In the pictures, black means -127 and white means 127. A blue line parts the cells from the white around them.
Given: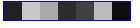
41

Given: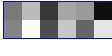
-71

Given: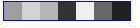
52

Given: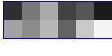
43

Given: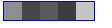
-36

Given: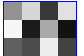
-71
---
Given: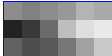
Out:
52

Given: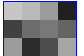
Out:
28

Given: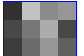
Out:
11

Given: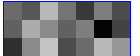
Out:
-1

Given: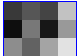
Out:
-59

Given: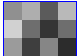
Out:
-36

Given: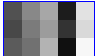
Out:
-99
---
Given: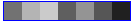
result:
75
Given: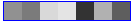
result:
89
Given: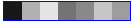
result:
100
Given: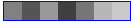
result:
25
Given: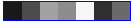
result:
34
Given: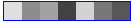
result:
34
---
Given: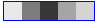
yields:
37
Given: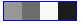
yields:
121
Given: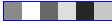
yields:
-88
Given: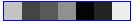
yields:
-91
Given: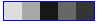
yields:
-24
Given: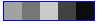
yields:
-61
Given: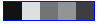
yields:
20
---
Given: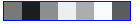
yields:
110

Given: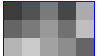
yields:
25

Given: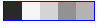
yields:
84

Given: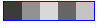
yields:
88

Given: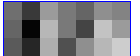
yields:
-6

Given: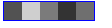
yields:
-4

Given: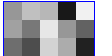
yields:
103

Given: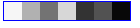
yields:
87

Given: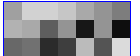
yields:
20
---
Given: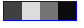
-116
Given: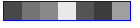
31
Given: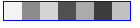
64
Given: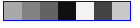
72
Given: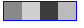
59
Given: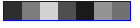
-14
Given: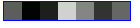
-25
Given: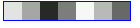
-23
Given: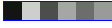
26
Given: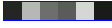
-101
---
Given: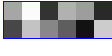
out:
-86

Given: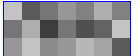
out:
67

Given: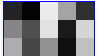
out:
85

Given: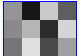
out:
85

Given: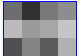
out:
70

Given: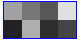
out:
96
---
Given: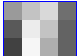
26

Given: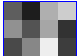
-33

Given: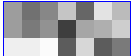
29

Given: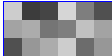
77

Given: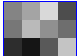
4

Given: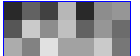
-86

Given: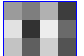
27

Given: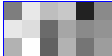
-1
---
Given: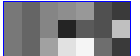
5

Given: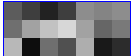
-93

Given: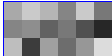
53

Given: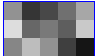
-55

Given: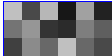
55

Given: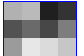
-96

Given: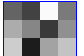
122
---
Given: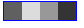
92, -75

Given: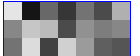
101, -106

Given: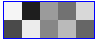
117, -97

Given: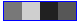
79, -94

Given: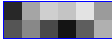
99, -107

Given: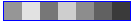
98, -69

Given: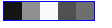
122, -107
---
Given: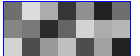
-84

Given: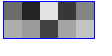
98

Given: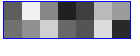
6

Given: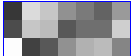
59

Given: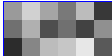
-49

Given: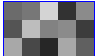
2

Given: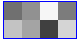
118

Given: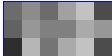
0

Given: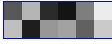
-85
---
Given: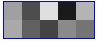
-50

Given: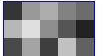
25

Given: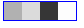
91

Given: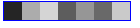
44

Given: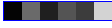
-21

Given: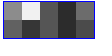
113

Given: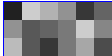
77
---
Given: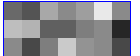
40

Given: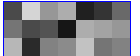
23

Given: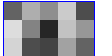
14

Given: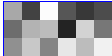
124

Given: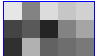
92

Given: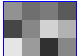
-4
